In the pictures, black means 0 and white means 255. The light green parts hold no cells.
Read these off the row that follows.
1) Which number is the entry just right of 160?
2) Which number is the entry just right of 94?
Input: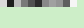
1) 148
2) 245

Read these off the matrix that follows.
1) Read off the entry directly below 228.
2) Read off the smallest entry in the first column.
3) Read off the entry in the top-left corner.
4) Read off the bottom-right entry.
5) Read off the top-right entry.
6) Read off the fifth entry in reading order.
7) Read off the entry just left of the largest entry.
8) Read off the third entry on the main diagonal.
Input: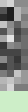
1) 139
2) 43
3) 196
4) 124
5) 139
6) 83
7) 166
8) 182

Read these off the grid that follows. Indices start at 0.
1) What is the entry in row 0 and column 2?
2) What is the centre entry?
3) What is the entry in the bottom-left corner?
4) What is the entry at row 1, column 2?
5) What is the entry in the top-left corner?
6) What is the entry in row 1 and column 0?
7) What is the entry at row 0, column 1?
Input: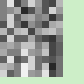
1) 70
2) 169
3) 210
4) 169
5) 128
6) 128
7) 226

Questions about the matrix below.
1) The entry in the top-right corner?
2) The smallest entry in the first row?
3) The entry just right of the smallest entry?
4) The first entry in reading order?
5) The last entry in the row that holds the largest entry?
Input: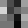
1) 159
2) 36
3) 145
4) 145
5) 130
